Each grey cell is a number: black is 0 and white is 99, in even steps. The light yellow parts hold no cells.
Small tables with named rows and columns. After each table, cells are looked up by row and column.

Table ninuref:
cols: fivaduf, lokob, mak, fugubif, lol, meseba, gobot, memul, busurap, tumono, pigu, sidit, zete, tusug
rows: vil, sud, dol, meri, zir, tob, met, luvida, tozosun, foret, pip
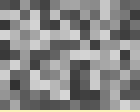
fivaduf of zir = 25
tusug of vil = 41
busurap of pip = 32
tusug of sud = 23
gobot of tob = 61
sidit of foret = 70
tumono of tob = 79
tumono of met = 60
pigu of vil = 77
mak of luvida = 40
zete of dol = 27
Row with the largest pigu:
meri

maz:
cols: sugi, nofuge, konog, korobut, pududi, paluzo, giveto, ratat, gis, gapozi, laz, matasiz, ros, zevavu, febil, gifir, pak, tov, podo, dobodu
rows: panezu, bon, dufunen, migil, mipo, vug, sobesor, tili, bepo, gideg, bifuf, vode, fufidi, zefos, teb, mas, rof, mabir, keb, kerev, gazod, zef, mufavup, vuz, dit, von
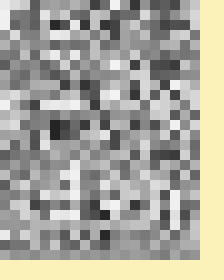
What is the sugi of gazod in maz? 49
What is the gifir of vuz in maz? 53
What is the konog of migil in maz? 50
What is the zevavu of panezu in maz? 21
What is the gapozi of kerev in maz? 44
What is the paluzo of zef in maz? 91
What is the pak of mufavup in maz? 36
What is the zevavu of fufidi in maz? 24
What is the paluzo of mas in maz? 69
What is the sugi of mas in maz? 36
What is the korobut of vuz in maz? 70
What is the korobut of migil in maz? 49
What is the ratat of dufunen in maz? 90
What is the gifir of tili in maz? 35
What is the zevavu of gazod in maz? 21

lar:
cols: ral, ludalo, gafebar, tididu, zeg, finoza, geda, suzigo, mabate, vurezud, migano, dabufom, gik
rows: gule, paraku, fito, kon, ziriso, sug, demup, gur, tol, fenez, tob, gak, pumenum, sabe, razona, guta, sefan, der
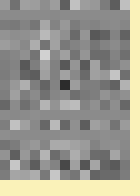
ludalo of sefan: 77
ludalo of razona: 48
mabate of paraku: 54
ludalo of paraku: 54
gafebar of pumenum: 62
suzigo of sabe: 55
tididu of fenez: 54
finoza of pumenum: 72
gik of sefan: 47
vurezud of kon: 34
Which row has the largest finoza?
der

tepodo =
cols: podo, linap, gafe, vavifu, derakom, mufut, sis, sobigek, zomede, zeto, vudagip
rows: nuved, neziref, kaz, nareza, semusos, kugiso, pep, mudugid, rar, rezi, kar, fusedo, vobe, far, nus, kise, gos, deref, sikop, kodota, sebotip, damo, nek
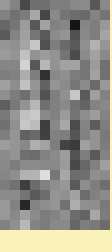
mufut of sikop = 55
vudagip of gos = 62
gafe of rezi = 43
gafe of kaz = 60
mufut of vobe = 53
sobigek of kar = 44
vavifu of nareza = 46
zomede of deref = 43
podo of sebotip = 59
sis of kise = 61
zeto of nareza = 49
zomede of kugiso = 54
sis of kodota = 56
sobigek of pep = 63

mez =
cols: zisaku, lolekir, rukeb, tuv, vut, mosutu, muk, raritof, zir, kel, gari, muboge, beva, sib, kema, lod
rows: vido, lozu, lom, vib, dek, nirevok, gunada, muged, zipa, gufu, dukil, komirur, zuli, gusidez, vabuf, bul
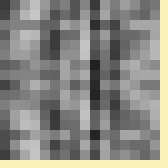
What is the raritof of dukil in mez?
58
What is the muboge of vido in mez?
48
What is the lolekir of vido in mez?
39
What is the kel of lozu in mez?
33
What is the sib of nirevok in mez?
54
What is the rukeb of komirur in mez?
71
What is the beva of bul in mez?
56
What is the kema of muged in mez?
65
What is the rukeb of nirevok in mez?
61
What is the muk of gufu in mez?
65
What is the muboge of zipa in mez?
46
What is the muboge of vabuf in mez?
40
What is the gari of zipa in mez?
53
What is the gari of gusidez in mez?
47
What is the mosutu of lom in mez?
38
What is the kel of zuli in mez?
38
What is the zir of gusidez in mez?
51
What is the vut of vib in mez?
42
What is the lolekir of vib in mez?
59
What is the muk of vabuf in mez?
40

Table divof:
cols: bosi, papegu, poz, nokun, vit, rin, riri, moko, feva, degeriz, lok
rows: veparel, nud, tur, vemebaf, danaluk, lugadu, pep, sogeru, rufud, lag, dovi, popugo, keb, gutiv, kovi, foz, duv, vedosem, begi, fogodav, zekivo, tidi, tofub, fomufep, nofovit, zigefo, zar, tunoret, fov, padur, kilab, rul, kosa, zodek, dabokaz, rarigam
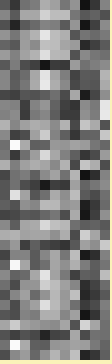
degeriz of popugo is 48
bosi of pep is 34
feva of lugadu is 53
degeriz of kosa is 64
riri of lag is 29
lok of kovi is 40
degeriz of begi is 46
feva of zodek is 29
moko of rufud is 28
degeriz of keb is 66
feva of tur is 8

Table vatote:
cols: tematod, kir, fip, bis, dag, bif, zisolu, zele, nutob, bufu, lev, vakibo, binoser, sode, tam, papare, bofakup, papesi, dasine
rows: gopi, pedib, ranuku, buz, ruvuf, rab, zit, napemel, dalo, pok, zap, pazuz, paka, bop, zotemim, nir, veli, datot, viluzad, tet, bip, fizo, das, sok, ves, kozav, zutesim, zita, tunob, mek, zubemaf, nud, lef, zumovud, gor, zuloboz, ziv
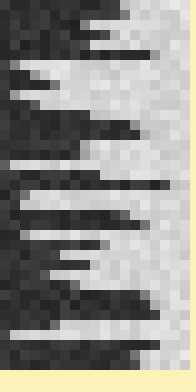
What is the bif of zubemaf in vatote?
15
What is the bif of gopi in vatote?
19
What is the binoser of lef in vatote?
87
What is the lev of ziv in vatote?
16
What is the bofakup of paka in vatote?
78
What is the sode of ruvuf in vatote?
87
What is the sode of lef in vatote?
79

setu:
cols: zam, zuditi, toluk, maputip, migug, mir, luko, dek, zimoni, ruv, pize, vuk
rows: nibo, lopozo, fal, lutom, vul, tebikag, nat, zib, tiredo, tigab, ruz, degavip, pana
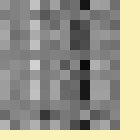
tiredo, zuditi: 50
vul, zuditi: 49
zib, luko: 58
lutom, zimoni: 28
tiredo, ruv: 61
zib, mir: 51

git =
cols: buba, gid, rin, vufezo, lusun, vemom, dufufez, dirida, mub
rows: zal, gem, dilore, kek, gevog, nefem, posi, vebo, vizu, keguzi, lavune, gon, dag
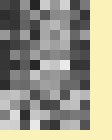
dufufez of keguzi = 31
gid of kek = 32
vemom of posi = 76
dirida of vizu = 41
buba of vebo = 22
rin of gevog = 32

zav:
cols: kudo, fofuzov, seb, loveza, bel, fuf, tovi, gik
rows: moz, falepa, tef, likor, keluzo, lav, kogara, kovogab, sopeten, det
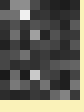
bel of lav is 23
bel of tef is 28
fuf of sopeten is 16
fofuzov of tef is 31
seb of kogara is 21
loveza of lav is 19
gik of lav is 19

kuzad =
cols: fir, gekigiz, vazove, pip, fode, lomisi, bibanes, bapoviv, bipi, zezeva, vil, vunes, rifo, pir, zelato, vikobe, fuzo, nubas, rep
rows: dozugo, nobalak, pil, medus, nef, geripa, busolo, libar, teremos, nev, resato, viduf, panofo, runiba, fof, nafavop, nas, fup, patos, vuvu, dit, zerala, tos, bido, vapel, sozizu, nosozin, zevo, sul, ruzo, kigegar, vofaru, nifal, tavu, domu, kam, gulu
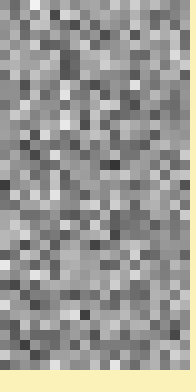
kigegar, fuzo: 44
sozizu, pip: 69
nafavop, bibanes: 57
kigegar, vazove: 58
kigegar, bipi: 58
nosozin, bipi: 62
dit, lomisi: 65
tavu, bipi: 52
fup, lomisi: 76
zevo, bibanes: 74
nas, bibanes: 63
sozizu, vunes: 62
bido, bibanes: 35
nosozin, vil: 37
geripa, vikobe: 64
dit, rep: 45
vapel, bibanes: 60

